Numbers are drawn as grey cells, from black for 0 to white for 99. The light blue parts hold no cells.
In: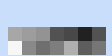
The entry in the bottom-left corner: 96
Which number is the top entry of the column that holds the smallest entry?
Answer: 13
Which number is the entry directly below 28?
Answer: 68
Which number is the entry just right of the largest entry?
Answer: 53

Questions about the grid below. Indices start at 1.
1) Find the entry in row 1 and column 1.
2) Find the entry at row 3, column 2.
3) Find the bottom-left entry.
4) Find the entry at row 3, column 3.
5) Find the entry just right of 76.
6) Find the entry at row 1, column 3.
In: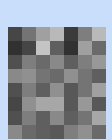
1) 27
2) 49
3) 53
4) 41
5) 37
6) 62

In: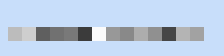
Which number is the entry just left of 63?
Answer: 70
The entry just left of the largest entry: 23

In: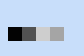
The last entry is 64
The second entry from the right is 80
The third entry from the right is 32

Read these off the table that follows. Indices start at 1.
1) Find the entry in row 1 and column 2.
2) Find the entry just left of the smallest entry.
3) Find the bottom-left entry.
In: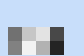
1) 77
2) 69
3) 50
